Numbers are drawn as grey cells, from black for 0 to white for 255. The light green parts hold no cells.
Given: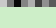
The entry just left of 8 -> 117
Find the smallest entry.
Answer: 8
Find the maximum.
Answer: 201

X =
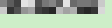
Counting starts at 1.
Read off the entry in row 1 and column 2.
93
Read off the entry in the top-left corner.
132
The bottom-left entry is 201
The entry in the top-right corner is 201

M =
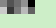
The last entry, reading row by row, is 97
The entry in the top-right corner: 1
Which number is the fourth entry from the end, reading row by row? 56

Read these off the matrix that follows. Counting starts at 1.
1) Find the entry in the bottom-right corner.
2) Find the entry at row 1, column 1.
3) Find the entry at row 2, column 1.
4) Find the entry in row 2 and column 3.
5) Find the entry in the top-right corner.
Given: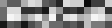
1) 78
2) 148
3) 107
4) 219
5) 207

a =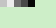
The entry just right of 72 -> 6
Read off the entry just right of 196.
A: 236
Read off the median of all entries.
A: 111

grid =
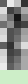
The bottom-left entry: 234
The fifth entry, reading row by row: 220
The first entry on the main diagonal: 95
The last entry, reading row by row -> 169
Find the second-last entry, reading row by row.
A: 127
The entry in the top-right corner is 50
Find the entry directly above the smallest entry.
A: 95
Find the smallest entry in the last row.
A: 95

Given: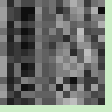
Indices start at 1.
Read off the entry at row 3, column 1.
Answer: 158
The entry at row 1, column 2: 43
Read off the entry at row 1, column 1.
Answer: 144
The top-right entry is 128
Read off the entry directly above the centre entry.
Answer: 58
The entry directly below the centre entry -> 112
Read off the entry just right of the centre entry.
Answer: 128
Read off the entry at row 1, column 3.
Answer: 112
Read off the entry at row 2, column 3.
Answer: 58
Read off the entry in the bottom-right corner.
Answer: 43
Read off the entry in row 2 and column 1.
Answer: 158
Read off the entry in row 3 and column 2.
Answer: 72
